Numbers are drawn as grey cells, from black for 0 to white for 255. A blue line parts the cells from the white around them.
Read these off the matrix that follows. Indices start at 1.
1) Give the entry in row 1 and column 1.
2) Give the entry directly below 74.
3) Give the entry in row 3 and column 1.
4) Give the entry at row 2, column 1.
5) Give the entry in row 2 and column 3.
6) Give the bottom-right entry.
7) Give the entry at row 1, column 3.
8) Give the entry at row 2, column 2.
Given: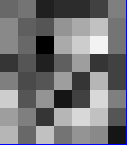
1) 104
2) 85
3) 137
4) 137
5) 85
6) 21
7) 32
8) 95

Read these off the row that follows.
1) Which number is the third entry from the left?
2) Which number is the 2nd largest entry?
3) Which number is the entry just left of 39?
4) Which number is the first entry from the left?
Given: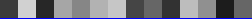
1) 39
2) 198
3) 209
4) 59

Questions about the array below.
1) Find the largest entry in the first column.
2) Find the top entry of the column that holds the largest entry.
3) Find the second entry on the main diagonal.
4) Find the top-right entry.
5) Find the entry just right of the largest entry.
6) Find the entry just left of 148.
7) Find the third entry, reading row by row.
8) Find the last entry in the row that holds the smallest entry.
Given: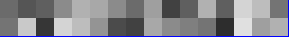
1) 116
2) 212
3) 201
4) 116
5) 159
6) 189
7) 95
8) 177

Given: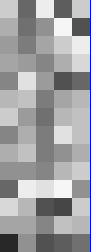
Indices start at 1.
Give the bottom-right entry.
112
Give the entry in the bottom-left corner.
40
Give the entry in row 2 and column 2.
112
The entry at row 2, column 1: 174
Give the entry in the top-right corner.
204
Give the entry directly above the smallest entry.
165
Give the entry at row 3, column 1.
155
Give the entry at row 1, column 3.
237
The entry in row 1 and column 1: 204
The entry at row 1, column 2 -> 103

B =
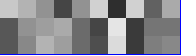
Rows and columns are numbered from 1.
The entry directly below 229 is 219
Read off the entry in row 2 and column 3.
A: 158
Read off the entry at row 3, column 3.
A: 179
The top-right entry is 170
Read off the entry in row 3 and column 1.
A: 87
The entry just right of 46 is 209
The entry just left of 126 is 58
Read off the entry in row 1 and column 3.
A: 146
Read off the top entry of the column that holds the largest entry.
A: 46
